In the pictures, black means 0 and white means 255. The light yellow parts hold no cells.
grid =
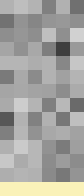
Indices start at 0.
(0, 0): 178
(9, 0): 127
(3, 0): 165
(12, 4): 120
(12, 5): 148
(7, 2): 180
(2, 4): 143
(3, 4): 62
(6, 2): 163
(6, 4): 141
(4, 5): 198
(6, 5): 171
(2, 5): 209
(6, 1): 168
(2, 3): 191
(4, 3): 178
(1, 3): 149
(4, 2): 173
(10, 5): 159
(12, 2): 177

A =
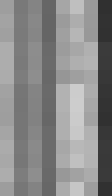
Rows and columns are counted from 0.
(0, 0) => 158
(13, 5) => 198
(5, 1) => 125
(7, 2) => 131
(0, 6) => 154
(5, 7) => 56
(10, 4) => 167
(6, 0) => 162
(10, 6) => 180
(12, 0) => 173
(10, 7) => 58
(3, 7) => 59
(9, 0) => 165
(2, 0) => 160
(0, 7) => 48
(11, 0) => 168
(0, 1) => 121
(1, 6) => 153
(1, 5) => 173
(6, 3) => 106
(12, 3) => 105
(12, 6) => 171
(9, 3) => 107
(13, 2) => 131
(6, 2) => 132
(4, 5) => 175
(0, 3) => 102
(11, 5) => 192
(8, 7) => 49
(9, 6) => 177
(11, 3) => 107
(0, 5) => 191
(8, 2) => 130
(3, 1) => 124
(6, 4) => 178
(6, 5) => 204

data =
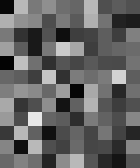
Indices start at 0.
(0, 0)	8
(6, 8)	39
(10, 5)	106
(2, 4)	14
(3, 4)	202
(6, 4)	157
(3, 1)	93
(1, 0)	176
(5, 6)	109
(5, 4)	49
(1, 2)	136
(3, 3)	120
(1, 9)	28
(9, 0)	56
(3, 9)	107
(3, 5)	167
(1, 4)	122
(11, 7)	39
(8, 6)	123
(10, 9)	136
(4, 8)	74
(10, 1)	15
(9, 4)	75
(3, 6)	62
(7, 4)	19
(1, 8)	34
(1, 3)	77
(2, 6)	67
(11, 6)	85
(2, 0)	121
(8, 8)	77
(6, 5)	6

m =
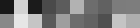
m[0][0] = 24
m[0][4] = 92
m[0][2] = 27
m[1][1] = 230
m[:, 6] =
[109, 98]
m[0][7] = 97
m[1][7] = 79

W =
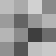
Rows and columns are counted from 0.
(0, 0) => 189
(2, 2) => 62
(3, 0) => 145
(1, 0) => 155
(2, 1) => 140

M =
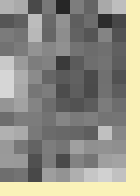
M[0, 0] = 179
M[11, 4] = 74
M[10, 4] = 117
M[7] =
[149, 162, 132, 109, 88, 82, 92, 124, 109]
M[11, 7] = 159
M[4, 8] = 93
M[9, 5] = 102
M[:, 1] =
[170, 96, 116, 123, 154, 173, 168, 162, 125, 170, 120, 153, 115]
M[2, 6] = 85
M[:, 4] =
[38, 146, 141, 145, 58, 90, 76, 88, 134, 104, 117, 74, 147]
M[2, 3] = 102
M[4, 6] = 110
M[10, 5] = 160
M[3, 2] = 147
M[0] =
[179, 170, 73, 120, 38, 125, 100, 169, 190]
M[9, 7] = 192
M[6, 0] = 214
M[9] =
[177, 170, 121, 107, 104, 102, 94, 192, 134]
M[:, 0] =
[179, 86, 123, 114, 201, 214, 214, 149, 109, 177, 153, 154, 110]
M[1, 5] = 94
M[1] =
[86, 96, 188, 105, 146, 94, 109, 44, 71]
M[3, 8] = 96
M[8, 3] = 115
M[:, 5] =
[125, 94, 98, 115, 91, 97, 94, 82, 122, 102, 160, 130, 175]
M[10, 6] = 144
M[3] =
[114, 123, 147, 135, 145, 115, 108, 112, 96]

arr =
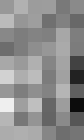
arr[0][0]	152
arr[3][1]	125
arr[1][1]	150
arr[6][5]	95
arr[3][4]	170
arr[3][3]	151
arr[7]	[239, 159, 191, 102, 157, 12]
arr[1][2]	158
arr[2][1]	125
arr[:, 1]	[177, 150, 125, 125, 154, 174, 126, 159, 119, 175]
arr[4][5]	66
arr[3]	[109, 125, 142, 151, 170, 124]
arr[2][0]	136
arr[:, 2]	[156, 158, 131, 142, 176, 188, 143, 191, 148, 171]
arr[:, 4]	[121, 129, 167, 170, 164, 161, 181, 157, 138, 110]
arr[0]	[152, 177, 156, 157, 121, 138]

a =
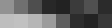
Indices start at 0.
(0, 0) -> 146
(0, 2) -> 78
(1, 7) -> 56
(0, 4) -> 34
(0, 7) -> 43

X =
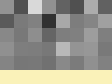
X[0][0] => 147
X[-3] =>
[136, 120, 142, 101, 126, 128, 157, 127]
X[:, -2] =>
[172, 133, 157, 151, 144]
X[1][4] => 168
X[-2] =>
[144, 126, 125, 120, 184, 148, 151, 121]
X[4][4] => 137
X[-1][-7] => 119
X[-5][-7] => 81
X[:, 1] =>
[81, 122, 120, 126, 119]

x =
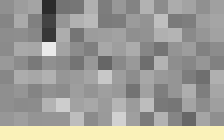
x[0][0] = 144
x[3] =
[139, 169, 167, 234, 163, 140, 127, 168, 158, 172, 134, 116, 148, 157, 129, 140]
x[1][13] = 126
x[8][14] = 165
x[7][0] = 143
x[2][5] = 117
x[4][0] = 153
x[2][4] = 173
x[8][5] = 189
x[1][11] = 191
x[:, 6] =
[176, 186, 156, 127, 152, 165, 148, 168, 139]
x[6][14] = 126
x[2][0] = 141
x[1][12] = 122
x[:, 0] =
[144, 133, 141, 139, 153, 135, 143, 143, 151]
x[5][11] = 153
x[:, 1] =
[157, 170, 142, 169, 140, 172, 149, 139, 158]
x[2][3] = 55
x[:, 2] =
[164, 128, 135, 167, 121, 167, 132, 140, 148]
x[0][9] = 131
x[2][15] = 162
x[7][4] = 205
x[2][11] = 176
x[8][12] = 133
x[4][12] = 142
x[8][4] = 149
